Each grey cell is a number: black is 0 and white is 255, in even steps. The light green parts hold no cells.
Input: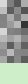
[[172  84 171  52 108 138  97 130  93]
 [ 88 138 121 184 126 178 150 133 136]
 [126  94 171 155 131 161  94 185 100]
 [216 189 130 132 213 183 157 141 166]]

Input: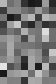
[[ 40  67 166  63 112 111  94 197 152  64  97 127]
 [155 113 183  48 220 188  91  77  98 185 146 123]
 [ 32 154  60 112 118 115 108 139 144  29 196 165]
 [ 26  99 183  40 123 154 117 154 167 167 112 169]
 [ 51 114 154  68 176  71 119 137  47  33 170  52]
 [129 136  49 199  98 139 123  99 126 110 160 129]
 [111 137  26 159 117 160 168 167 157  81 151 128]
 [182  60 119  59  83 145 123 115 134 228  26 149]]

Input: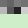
[[113 206]
 [123  34]
 [100  88]
 [111 184]]

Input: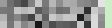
[[228 173 146 137]
 [119 202 216 218]
 [133  48 141  53]
 [139 169  31 200]
 [169 174 194  84]
 [173 114 199  94]
 [142 109 181  98]
 [183 151 201  78]
 [121 112  96 127]
 [201  91 174  23]
 [129 195  67 159]
 [ 71 184 100 134]
 [ 92 195 133 183]
 [110 116 113 118]
 [155 119 179 195]]

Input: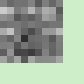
[[128  91 109 117 185 127 123 120 164]
 [103 163 147 117 153  89 102  99 140]
 [126 172 159 109 152 115 118 129 138]
 [ 89 134 113 114 103 110 104  82 137]
 [130 181  95 121  77 106  99  60 164]
 [114 138 105 110  99  46 117  71  89]
 [115 123  87 120 123 132  86  68 163]
 [105 182 133 118 194 100 129 147 124]
 [129 203 144 112 170 118 126  95 162]]

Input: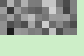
[[128 129 106  77 119]
 [ 75  66 158 103 121]
 [112 144 153 136  75]
 [197 208 155 108 191]
 [196 124 117 205  89]
 [123  94 130  95 130]
 [124 102 188 165 124]
 [176 121 162  77 147]
 [111 154 107 100 151]
 [179  56 160  78  28]
 [ 94 158 126 144 143]]
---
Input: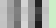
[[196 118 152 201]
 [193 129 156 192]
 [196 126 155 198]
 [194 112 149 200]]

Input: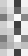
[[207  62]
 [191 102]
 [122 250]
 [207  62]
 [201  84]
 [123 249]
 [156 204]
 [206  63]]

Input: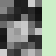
[[124  29 206]
 [134  37  39]
 [ 57  31  47]
 [105 190 113]
 [ 29 152 124]
 [ 22 166  37]
 [ 34  88  95]
 [207  50 185]]

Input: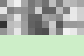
[[128 240 119 113 125 181]
 [229 148 123  98 186 232]
 [141 226 100 164 137 233]
 [ 50 197  98 129  86 154]
 [147 230 107  78 124 233]]

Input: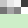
[[198 245]
 [116 130]]

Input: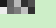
[[ 28 184  79]
 [237 124  47]]

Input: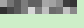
[[164  88  96 167 139  52]
 [ 48  90 214 191 114 136]]
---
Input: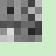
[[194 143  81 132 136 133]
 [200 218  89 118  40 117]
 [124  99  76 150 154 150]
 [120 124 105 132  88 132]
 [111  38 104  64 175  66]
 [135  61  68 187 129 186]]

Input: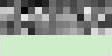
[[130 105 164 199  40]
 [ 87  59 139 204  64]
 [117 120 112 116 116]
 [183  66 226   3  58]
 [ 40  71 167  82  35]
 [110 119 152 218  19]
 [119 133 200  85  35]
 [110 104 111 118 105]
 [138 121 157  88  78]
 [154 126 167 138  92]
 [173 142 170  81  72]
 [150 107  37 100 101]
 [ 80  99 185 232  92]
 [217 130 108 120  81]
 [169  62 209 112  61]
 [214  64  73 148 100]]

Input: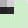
[[ 34 175]
 [ 42 208]]

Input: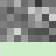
[[133 111 126 112 117 144]
 [171 158 116 138  85 129]
 [108 211 122 107 128 176]
 [156 123 112  90 124 109]
 [108  89 134 139 202 132]
 [103  80 154 178 168  55]
 [117  79 139  80 194 112]
 [ 73 133  80 207 149 109]]

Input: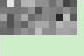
[[107 115 163 123 107]
 [102  84  84 120 228]
 [127 119 129 119 117]
 [146 101 169 123 180]
 [133 146 108 146 183]
 [189 167 124  81 146]
 [143 167 135 135 143]
 [140 137 127 129 113]
 [163 183  40 122 142]
 [165 165 190 141  68]
 [156 169  90 116  90]]

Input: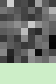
[[ 66 135 116  56  92 114  65 117  86]
 [ 30  38  91  87 101 123  76 101 208]
 [ 95  81  77  58 108 143  98  86  68]
 [ 58 103  57 135 188 119  66  68  75]
 [139 151  65  65  60 200  54 104  49]
 [121  13 107 115  42 145  76  66 162]
 [106  93 117  98 115 121 107 121  94]
 [146  72   6   9  94  98 127 178  63]]
